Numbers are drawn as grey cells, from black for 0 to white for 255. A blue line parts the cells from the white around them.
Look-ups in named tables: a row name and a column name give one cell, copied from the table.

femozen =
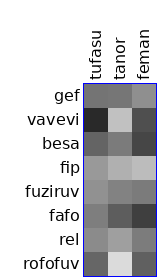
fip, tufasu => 153
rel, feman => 124
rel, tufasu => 139
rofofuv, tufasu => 102
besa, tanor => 123
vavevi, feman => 79
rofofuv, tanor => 219
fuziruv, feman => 123
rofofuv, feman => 96

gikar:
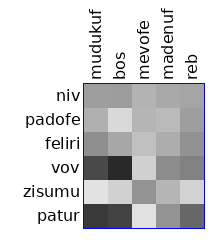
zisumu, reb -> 210
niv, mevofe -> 179
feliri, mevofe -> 192
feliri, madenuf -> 173
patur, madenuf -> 147
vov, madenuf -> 140
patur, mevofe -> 225
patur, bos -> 66
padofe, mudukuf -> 176
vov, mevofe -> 208
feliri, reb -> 146
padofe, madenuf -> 186
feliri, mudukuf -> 143
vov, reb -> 129
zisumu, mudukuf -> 226
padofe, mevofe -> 181
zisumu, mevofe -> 147
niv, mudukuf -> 158
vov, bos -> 41

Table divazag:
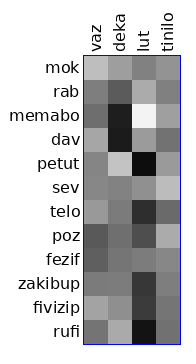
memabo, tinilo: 159
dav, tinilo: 114
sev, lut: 144
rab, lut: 171
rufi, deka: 170
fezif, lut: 124
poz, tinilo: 171
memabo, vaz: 110
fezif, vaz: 95
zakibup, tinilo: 126
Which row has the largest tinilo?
sev

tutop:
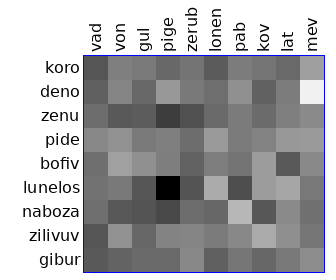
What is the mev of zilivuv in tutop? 118
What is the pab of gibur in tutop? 118
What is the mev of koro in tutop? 159
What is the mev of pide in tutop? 154
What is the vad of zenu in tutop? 109
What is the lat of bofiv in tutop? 89
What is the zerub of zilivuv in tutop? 133
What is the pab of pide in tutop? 123
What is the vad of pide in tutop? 135
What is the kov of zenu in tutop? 107
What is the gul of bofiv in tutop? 144

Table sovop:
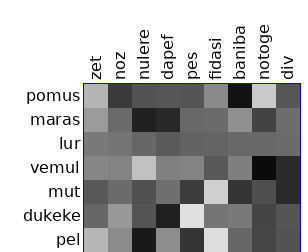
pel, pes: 53
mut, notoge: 79
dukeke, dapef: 32
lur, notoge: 105
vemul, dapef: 128
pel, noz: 139
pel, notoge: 70
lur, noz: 117
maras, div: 108
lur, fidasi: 100
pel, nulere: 25
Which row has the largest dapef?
pel

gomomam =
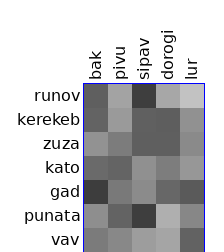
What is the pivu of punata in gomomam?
99
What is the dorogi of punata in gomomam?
175
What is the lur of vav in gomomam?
98
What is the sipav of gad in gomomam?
139
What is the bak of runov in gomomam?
95
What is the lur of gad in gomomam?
90
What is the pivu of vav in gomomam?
136
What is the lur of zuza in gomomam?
138
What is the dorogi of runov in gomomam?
167
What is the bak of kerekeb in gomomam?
99
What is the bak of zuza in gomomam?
146
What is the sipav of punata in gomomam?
62
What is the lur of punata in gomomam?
135
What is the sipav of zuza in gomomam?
95
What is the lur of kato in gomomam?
151
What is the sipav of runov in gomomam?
62

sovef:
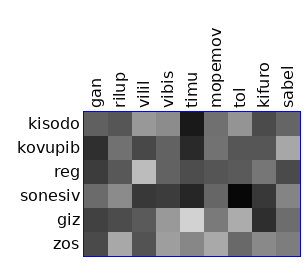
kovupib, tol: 86
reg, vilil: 188
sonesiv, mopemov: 102
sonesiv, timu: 38
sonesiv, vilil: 56
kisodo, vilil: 152
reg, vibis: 98
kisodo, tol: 148
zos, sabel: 125

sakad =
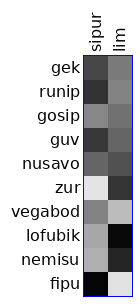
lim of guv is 101
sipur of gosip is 135
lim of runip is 131
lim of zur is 53
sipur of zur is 228
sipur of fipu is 5
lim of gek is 122
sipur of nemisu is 175
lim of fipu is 225

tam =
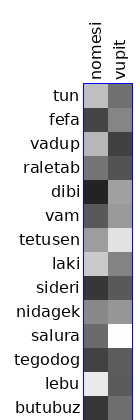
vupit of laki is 131
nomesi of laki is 202
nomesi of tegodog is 66
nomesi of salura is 107
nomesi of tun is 191
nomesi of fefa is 69

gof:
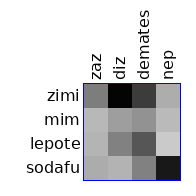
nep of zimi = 173
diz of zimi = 4
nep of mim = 186
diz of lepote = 129
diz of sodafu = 179
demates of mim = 146
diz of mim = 158
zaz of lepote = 180
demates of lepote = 86
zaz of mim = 184
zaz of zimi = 125
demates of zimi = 60

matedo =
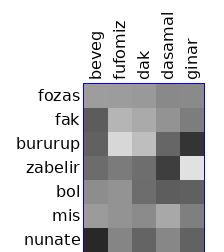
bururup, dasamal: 102
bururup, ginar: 52
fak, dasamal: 147
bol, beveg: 141
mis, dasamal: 168
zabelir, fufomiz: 123
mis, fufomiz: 147
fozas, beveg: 157
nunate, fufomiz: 133
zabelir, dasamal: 62
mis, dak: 139
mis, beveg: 155
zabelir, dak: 110
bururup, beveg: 97
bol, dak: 109
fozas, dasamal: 137
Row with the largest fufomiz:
bururup

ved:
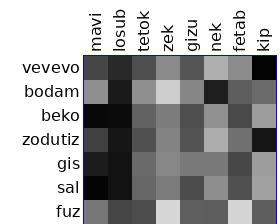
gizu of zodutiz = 83
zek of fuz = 214
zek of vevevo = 138
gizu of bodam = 134
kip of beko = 157
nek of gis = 121
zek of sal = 123
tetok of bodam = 143
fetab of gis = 71
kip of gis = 157
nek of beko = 144
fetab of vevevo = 140

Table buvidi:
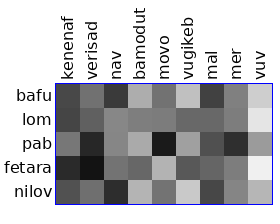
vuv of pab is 155
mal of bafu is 65
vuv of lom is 229
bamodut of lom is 126
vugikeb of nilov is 201
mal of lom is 104
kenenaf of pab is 119
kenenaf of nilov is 81
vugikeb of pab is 160
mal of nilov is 71
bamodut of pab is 170
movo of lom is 124
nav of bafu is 58
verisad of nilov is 111
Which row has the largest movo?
fetara

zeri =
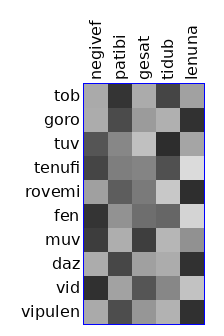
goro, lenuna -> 49
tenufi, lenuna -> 219
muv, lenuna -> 145
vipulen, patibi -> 77
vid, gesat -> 85
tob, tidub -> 69
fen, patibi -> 146
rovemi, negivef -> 160
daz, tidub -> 172
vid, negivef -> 48
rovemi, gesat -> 122
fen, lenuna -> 212
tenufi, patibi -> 126
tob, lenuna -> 161
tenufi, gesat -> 132
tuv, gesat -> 192
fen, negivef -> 52
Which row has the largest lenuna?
tenufi

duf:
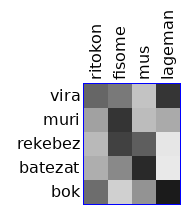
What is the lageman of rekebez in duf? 230
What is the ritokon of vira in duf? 102
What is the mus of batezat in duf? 41
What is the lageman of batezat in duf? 233
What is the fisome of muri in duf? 52
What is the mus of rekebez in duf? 94
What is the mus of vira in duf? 195
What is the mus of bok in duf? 147
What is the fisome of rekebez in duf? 65
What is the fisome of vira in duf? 121
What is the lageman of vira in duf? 53
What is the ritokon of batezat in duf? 174
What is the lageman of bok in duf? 27
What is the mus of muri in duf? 188
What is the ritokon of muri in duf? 161
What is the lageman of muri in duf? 170
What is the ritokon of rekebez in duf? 185
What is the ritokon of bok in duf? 109
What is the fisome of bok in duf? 208

